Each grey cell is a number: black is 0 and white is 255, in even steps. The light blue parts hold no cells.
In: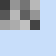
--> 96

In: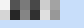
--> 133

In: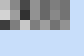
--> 49

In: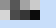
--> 54

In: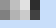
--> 203

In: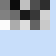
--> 24

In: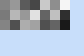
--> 152
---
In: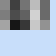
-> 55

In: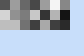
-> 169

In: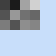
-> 83

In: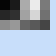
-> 101

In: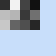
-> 100

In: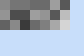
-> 127

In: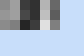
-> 60
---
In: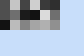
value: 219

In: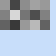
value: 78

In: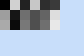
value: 100

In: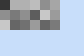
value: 200

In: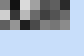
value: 83

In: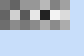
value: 243
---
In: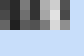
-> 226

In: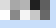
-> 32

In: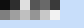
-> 105

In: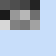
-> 183

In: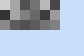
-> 61

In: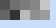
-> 134

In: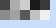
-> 25

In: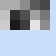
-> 161

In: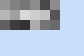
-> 195

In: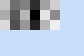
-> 228
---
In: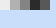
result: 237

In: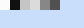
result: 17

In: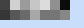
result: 106

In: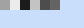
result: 236

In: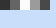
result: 50

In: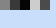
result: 132

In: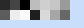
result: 249

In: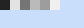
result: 227

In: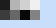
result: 240
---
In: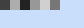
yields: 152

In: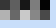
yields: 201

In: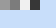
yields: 124

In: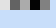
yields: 171

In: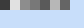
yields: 90

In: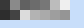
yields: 170

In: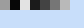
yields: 67

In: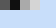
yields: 16
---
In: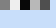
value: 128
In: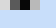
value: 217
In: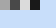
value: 166
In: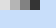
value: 223
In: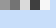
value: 151
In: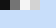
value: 17
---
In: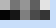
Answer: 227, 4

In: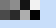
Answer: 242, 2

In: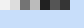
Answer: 242, 33

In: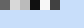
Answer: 247, 16

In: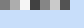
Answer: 245, 65

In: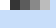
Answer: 255, 53
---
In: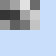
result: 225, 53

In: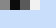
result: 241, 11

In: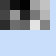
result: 227, 2

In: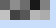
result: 194, 24

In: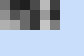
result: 197, 31

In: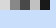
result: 216, 25

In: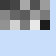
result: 232, 27

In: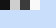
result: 249, 18

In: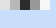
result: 246, 44
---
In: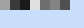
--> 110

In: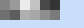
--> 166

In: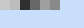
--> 104

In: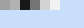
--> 116

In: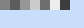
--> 110

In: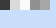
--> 250

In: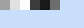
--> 59
